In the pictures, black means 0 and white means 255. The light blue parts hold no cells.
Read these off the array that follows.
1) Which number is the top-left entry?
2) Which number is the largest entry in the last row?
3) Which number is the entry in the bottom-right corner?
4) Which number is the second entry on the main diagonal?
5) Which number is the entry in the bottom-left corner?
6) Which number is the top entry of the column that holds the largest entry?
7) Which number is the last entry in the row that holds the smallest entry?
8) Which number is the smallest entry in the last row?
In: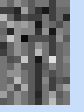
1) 133
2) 185
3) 117
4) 63
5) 91
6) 63
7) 91
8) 50

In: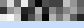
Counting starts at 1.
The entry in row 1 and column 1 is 135
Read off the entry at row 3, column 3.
206
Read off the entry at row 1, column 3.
95
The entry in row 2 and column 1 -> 50
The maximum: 249
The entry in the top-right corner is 95
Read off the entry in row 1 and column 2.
221
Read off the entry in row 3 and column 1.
237
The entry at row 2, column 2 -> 149

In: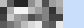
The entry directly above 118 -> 201
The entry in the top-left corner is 188
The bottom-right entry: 232
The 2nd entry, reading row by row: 91
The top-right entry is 174
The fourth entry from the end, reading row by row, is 232
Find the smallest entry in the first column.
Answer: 51

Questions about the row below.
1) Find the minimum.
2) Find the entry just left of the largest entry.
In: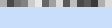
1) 58
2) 204

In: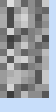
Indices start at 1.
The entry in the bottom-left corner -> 140
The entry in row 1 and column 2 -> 223
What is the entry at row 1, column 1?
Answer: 127
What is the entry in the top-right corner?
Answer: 199
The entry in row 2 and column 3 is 140
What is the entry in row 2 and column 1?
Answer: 155
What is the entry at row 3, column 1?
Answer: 171
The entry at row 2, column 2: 74
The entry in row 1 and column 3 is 171
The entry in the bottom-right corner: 86

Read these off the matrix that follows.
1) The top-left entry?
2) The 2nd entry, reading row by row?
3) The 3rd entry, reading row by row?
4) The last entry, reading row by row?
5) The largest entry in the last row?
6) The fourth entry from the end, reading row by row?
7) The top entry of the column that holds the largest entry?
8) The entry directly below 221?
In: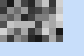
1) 81
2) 24
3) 154
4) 81
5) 168
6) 24
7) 209
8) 197
